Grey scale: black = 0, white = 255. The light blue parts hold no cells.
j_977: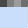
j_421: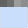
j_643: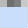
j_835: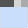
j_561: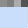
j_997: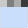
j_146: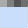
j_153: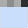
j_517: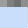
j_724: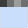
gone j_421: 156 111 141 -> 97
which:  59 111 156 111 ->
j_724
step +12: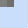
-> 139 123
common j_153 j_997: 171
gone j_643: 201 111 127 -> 185

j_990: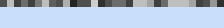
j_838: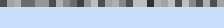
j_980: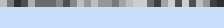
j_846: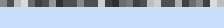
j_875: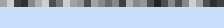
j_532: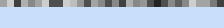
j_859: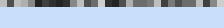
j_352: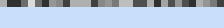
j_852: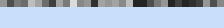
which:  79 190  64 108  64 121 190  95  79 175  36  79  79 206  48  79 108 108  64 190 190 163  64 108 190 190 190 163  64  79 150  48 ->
j_990
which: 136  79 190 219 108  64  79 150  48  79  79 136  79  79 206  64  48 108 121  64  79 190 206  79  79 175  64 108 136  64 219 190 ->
j_846
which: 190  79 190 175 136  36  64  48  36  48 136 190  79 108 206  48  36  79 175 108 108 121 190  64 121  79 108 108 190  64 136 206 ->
j_859
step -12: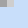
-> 151 194
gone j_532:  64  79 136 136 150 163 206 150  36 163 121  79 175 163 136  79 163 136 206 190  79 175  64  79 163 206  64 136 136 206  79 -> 95
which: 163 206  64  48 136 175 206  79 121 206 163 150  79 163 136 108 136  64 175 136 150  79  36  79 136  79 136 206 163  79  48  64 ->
j_875

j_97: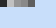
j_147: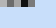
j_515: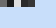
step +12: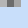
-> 193 120 177
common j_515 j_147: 108

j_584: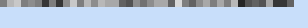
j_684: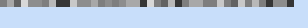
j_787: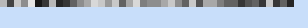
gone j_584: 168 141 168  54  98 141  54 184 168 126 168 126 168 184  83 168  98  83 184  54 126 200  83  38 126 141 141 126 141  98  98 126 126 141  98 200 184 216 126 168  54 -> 113
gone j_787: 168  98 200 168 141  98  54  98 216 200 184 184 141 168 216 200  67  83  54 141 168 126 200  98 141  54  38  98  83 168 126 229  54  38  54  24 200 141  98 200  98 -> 153
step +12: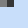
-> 138  66
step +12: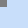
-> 138
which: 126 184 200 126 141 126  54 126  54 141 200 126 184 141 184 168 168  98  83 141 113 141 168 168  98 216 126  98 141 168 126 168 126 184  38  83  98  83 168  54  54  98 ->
j_584
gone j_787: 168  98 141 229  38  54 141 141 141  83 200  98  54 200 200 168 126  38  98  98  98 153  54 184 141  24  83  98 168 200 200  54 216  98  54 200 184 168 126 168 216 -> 67

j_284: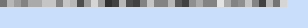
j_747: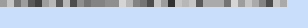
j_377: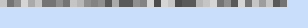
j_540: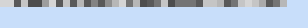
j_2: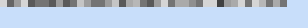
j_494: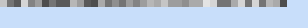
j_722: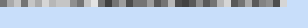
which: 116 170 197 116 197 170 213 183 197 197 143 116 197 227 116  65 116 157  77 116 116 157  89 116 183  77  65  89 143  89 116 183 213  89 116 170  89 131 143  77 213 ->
j_722
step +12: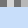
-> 128 225 128 195
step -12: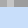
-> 158 185 145 145

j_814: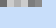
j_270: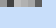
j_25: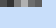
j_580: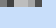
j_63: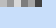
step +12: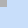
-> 189
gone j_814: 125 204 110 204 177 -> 139

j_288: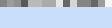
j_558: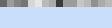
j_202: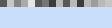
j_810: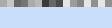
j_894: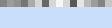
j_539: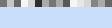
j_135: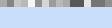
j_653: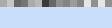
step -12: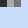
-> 34 158 105
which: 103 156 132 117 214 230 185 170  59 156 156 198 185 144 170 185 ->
j_558
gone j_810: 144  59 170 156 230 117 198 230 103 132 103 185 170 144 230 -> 75
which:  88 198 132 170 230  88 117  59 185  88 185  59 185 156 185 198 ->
j_202

